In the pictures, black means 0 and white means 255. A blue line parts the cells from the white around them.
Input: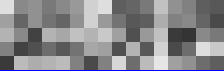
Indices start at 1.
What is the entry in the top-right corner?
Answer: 88
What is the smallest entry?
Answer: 52
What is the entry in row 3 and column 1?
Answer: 179
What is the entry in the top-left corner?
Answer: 222
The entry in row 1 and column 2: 137
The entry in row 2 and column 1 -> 160
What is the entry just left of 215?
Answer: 129
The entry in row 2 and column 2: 101
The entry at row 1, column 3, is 145
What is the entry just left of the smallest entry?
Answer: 58
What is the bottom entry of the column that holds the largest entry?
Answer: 230
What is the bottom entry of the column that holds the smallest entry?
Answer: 145
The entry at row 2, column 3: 145
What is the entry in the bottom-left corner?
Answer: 58
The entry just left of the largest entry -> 187
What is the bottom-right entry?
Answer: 94
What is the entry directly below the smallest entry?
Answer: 109
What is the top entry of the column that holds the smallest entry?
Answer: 129

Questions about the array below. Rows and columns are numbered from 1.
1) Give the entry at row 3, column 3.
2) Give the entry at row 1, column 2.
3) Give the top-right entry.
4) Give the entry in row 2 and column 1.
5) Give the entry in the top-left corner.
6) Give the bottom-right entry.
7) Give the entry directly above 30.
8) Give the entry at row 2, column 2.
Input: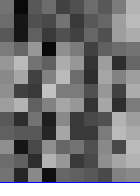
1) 96
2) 9
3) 179
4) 108
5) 115
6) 137
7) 130
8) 22

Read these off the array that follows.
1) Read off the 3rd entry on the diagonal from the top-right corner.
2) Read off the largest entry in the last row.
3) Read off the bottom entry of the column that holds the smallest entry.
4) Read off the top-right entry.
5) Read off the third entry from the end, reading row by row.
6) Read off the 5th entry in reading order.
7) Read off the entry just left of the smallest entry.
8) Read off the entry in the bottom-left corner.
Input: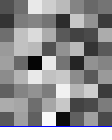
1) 66
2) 249
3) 96
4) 116
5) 96
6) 186
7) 104
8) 89

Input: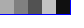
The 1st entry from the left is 172
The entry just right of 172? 128
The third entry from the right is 82

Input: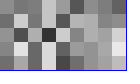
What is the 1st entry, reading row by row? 141
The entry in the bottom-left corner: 111
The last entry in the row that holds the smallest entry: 211
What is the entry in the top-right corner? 98
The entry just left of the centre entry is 51
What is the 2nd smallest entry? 72
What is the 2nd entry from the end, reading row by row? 162
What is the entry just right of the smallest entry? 205
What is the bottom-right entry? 189
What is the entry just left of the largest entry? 168
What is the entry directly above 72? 98
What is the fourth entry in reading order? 197
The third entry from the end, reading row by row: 147

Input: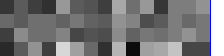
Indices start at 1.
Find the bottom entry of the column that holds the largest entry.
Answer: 215
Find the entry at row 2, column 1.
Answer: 105
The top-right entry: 146
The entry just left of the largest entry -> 62
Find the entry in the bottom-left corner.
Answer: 41
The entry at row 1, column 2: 91
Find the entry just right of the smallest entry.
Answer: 160
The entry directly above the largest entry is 131
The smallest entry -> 12
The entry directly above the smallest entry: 98
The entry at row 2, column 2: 91
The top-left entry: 54
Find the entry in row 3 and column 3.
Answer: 111
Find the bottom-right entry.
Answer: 70
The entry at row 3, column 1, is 62
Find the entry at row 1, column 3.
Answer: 62
